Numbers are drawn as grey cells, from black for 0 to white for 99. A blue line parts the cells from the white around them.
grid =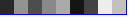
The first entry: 16
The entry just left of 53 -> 30
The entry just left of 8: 66

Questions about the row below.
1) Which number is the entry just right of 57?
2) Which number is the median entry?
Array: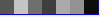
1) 5
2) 43
